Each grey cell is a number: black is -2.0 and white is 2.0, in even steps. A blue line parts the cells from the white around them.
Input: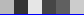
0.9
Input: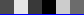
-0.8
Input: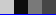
1.2
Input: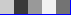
1.2
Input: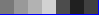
-0.1
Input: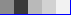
0.2
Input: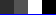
-1.3
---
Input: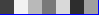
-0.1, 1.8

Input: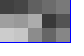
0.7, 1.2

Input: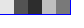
-1.3, 1.6

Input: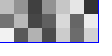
-0.5, 1.8

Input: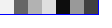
1.5, 1.8

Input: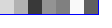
0.3, 1.9

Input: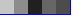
-1.5, 1.1

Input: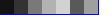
0.8, 1.3

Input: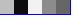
1.8, 1.8
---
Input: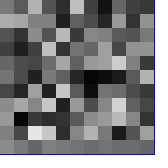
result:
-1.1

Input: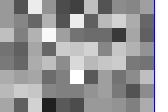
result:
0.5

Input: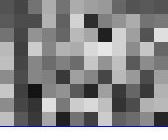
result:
-0.7

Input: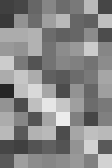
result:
-0.9

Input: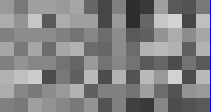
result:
-0.1

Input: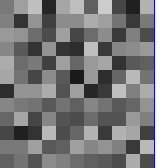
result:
0.8

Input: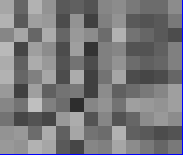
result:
0.2
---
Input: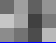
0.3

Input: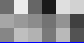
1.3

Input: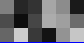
-1.6

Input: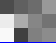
0.4

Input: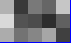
1.1

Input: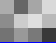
1.4
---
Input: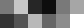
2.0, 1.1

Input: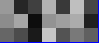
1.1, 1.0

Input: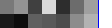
1.4, 0.8

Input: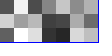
2.0, 1.8

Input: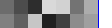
1.4, 1.3

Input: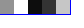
2.0, 1.1
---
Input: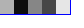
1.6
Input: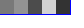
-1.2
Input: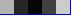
1.2
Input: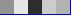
0.8
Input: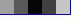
1.1
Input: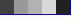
-1.5
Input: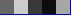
0.6
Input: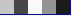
-1.6
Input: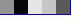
-0.6
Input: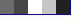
-1.5
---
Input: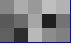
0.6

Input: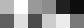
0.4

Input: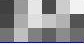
1.5

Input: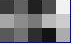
-0.1

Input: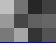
-0.5

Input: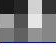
1.6

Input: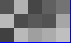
-0.6

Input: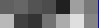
-0.7
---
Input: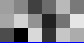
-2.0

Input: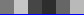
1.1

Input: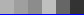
0.5

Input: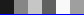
0.1

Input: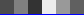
0.0

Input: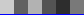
-0.5

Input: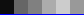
-0.4
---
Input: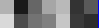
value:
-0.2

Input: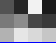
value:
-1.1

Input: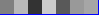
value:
-1.2

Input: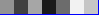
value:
0.6

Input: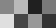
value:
-0.1

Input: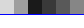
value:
0.5

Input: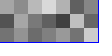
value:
-0.3
